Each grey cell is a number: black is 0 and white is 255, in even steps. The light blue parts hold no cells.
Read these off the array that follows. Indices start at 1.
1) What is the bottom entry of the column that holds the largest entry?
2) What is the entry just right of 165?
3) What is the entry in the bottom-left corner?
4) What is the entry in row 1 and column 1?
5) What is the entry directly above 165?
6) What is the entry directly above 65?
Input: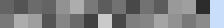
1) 202
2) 146
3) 121
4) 100
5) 92
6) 121

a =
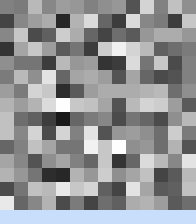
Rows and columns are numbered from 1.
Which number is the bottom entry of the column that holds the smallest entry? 75
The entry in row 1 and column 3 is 185
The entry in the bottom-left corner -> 233
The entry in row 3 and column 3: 75
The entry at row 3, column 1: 135
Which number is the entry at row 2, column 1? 68
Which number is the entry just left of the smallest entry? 60
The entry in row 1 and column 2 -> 123
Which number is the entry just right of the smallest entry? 102
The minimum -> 25
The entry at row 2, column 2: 135
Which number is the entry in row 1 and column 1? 129
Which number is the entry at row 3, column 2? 199
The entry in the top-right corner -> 143
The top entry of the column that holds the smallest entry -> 157

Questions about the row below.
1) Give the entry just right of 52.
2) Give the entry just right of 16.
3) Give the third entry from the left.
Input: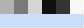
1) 248
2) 52
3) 213

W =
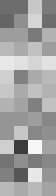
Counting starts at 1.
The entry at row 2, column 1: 101
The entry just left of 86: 128
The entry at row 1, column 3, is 199
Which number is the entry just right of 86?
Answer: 232
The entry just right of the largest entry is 163
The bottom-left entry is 185
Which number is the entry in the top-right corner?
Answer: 122
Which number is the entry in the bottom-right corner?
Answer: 163
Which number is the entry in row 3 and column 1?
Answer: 157
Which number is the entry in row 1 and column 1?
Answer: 109
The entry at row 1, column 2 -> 109
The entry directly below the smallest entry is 143
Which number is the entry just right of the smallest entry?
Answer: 246
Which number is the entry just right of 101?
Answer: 143
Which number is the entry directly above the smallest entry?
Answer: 199

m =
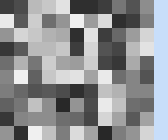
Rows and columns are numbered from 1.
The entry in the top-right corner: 141
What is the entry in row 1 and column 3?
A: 186
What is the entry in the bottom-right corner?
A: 213
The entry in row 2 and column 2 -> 89
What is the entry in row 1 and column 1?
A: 61
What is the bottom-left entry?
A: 148
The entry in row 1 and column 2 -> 76
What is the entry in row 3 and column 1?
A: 148
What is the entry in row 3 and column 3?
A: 199
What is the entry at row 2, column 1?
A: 234
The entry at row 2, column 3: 205

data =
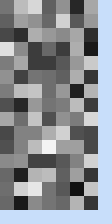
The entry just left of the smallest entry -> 88
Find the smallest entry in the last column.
25
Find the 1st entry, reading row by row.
116
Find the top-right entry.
167
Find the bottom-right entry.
53
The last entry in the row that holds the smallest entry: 196
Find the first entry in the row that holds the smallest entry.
110
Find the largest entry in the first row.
215
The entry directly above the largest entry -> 174
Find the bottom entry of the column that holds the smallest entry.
180
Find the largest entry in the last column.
215
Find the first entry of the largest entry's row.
80
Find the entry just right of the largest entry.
159
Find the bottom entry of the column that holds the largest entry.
116
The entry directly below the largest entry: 66
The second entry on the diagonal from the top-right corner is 88
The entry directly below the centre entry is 80
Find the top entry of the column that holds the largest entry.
96
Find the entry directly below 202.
53
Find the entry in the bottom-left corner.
104
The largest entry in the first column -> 223
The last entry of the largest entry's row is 72
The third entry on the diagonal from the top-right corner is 138
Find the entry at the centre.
116
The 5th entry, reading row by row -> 145
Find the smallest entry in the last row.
25
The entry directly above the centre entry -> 110

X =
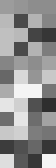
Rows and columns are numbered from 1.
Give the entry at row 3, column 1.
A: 192
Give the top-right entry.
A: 141
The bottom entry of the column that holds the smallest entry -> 244
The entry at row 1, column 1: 156
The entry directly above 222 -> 60
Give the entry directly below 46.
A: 163
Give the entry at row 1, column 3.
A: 141
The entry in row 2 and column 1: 185
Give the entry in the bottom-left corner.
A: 222
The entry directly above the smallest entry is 117
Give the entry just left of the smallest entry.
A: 80

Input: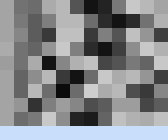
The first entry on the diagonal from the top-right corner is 164
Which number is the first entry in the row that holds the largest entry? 164
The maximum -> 206
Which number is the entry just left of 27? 35
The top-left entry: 164
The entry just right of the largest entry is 171
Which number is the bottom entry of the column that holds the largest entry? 27
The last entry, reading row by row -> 192
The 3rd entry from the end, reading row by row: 177
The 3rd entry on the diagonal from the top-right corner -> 192
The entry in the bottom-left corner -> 164
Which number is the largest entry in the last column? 200
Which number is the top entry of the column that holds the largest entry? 19
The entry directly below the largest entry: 78
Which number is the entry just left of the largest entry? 108
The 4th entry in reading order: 171
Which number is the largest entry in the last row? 200
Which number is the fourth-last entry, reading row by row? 192
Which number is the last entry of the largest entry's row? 134
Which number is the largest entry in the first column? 171
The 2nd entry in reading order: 114
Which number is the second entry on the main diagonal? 121
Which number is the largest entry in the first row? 200
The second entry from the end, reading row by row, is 171
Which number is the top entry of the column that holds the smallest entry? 184
